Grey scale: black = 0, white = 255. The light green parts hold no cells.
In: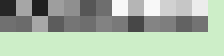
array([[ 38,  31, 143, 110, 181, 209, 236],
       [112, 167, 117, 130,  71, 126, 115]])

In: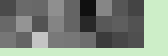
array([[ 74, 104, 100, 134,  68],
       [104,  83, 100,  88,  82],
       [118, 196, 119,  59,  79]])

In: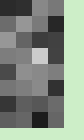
array([[ 43, 136],
       [108, 122],
       [151,  61],
       [125, 203],
       [ 74, 137],
       [118, 138],
       [ 54,  87],
       [ 94,  28]])

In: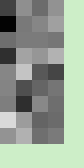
array([[ 66, 108],
       [  3, 134],
       [110, 123],
       [ 47, 150],
       [134,  88],
       [132, 101],
       [126, 136],
       [217, 100],
       [147, 111]])

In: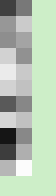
array([[ 64],
       [151],
       [142],
       [210],
       [235],
       [210],
       [ 89],
       [213],
       [ 21],
       [ 61],
       [182]])

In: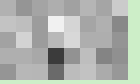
array([[177, 164, 161, 165],
       [195, 156, 213, 176],
       [162, 156, 216, 174],
       [175, 168, 146, 132],
       [149, 182, 188, 171]])
